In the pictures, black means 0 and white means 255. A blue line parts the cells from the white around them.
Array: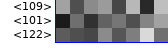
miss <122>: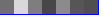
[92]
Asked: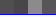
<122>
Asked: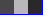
<109>
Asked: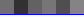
<101>
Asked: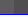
<122>
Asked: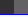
<101>
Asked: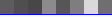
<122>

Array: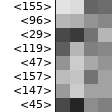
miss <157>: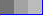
[196]
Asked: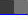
<29>
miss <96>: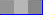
[175]
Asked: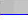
<157>

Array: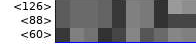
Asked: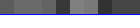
<88>
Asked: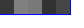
<88>

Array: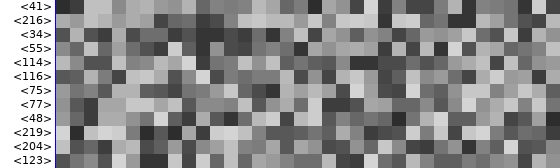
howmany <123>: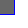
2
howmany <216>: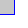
5

